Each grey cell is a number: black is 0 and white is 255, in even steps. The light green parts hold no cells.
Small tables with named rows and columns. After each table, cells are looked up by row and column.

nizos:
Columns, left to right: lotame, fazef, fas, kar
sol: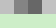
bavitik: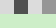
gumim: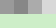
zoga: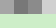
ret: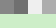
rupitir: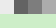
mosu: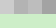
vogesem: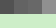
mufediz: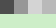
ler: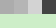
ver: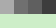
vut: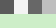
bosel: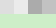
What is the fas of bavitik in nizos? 220
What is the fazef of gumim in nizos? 135
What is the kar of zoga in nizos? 208
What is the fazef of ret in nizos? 112
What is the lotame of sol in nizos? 192
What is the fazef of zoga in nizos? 120
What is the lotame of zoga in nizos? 165
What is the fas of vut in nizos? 103
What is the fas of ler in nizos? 211
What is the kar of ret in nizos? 173
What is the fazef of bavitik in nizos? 80
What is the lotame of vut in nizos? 90

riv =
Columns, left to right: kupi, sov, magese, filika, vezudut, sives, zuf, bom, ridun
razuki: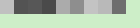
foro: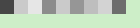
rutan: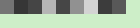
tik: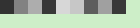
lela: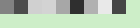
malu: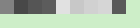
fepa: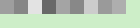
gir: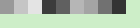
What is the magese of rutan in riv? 69
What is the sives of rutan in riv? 145
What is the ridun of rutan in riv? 88
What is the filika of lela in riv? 211
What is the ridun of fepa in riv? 174
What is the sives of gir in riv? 182

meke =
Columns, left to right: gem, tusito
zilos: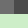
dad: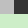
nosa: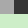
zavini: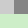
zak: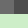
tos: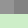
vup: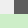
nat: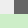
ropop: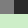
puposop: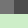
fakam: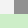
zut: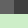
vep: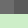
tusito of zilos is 75
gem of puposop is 116
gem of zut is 98
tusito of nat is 102
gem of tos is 148
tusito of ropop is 42
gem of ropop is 125
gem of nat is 238
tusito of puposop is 76

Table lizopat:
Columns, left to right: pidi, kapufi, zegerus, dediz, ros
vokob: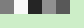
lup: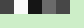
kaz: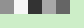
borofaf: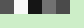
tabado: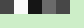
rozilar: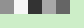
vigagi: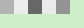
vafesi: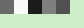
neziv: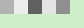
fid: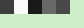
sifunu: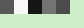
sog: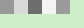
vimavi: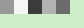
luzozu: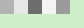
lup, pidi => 68
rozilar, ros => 101
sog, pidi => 152
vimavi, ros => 107
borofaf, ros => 74
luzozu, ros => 155
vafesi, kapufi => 249
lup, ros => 71
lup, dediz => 106
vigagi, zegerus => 103
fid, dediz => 104

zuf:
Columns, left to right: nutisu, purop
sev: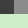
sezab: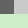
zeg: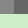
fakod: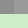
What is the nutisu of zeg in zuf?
135
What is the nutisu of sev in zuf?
62
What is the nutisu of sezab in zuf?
99
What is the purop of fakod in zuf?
155
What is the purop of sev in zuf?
140
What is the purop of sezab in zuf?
202
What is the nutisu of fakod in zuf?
142
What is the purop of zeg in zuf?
102
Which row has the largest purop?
sezab

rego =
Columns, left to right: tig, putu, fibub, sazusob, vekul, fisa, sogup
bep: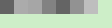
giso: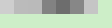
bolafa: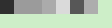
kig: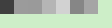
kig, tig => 63
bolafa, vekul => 218
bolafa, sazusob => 171
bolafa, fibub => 155
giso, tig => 206
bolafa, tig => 47
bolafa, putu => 155
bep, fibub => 166
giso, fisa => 135
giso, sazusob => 130
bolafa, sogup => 173
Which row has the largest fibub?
giso

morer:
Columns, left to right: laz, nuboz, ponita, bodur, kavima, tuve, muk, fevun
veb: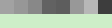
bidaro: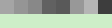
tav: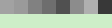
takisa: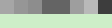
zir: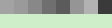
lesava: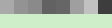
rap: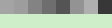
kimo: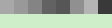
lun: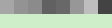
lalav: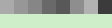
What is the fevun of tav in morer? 56
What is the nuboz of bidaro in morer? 149
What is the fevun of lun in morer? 67
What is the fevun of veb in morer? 61
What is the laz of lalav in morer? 170
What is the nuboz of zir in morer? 154
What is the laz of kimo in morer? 168
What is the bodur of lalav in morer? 105
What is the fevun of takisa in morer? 61
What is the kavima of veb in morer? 93
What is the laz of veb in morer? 162
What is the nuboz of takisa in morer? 150
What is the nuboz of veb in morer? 151
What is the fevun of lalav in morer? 59
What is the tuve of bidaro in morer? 152
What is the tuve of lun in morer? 151
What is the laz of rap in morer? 164

